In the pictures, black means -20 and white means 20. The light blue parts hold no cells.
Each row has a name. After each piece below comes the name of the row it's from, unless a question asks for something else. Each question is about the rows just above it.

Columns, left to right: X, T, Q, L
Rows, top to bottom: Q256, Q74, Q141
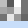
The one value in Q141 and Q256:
[-2]
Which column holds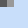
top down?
T
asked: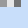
Q74
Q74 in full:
[ 6  4 16 -2]
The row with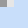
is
Q74
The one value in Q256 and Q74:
[-2]

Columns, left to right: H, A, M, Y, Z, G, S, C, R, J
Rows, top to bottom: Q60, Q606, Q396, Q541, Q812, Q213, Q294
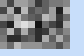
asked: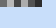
Q812
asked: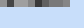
Q60
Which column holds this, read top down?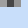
C

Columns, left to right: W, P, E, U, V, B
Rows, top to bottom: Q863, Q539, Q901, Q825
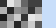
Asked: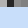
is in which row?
Q539
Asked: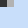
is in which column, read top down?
W
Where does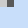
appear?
Q825
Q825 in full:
[  0   8 -14   2  12  -6]
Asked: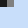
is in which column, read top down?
W
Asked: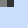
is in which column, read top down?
U
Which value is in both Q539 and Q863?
[-12]

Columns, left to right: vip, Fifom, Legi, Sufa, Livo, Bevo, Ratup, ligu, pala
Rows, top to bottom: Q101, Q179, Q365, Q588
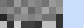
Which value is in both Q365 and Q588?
[-12]
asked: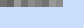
Q101
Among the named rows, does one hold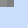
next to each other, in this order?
yes
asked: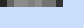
Q365
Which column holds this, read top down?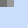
Sufa
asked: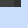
Q588
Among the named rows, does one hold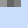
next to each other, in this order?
yes

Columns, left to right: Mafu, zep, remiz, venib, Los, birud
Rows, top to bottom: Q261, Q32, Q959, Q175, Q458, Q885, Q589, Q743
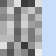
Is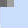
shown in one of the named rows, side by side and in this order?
no
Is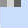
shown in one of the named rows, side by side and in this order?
yes
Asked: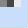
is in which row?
Q743
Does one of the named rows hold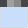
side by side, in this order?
no
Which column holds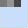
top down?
Los
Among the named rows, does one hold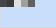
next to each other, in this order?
no
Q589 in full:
[ 15  -3   7 -11   3  11]

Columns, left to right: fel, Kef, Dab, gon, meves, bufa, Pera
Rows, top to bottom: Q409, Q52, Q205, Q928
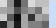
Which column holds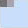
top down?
bufa
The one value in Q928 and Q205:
[6]
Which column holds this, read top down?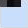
Dab

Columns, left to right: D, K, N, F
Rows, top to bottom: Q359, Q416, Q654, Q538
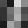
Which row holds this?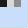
Q359
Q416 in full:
[-12  -2   6  -8]

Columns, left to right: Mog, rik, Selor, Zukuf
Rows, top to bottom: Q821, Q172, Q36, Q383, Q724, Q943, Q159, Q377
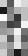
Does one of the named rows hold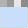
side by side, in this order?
yes
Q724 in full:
[ 4  6 18 -2]
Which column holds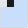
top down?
Selor
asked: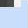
Q383
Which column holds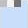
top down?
Zukuf

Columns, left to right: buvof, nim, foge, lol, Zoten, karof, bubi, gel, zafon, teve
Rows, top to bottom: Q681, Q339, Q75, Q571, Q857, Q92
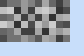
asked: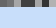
Q857
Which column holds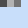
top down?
teve
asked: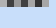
Q75
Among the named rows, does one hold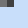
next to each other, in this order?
no

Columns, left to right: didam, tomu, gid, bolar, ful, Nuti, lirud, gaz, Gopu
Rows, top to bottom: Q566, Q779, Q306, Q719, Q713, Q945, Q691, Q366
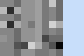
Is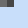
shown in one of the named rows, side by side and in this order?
no
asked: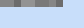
Q366
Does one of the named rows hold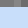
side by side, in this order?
yes
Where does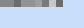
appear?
Q566

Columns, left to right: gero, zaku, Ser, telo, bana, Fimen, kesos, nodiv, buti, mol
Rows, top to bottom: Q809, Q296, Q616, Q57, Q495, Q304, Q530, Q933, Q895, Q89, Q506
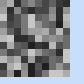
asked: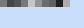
Q57
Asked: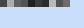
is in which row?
Q530
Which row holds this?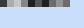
Q89
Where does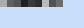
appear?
Q530

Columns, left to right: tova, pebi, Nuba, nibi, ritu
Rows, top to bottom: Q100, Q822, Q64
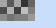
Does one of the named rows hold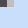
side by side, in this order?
no
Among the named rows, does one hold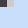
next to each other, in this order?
no
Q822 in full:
[ -8   8 -10  10   0]

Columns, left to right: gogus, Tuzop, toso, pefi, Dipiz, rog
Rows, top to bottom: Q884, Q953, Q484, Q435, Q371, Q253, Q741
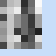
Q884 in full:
[ -3   9  11 -13  -3  19]
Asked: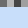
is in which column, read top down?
gogus
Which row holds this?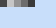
Q484

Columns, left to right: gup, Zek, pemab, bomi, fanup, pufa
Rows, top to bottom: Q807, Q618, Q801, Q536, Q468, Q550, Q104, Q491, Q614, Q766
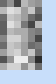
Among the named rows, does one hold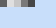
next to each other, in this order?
yes
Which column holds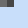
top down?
fanup
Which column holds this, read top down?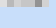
Zek

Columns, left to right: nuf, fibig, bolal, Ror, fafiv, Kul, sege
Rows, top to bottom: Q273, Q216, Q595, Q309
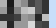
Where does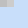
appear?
Q216
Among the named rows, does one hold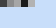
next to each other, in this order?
no
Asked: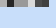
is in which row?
Q309
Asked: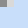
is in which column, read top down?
fafiv
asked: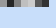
Q216
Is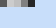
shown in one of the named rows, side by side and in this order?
no
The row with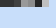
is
Q595

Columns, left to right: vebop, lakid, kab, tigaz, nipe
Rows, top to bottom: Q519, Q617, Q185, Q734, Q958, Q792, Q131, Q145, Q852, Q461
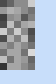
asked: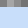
Q131
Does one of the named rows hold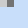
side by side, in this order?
no
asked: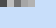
Q734
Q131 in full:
[ 4  0  6  2 -2]
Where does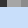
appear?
Q461
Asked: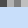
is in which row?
Q792

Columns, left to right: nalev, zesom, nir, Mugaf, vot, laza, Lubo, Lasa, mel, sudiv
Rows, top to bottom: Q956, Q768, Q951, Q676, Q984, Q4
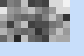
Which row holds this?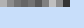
Q951
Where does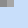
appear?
Q768
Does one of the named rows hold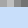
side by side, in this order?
yes
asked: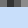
Q984
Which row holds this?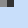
Q951
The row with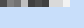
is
Q956

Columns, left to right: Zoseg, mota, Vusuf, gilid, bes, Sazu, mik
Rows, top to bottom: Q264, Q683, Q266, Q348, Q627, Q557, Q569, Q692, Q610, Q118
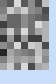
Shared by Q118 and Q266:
[-2]
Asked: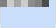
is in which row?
Q683
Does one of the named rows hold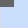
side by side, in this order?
yes
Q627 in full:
[ 0 12 -2 14 -2  6  8]

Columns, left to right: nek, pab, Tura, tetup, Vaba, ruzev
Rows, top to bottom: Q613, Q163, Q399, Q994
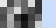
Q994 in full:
[ -6   6  -6 -16  -8  12]
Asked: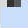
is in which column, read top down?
Tura
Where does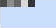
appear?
Q613
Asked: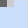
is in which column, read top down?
ruzev
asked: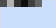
Q399
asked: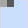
Q994

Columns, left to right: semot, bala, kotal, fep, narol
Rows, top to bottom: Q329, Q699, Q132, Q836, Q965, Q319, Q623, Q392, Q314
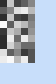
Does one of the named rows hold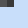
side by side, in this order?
no
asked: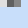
Q392
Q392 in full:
[ 15  -5   1 -11  -7]

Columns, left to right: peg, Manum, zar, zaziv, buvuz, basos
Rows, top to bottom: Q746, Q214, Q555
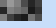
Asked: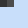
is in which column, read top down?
basos
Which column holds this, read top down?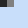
peg
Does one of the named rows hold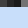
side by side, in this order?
yes
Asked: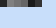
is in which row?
Q214
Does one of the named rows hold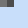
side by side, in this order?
yes
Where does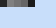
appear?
Q214

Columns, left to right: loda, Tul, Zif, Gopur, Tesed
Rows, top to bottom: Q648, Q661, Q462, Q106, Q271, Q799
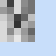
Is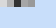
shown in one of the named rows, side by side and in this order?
no
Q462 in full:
[ 12   6 -10  -4  10]
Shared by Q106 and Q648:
[14]
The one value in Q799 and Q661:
[14]
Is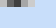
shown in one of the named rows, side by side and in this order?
no
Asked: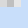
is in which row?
Q799
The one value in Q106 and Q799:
[14]

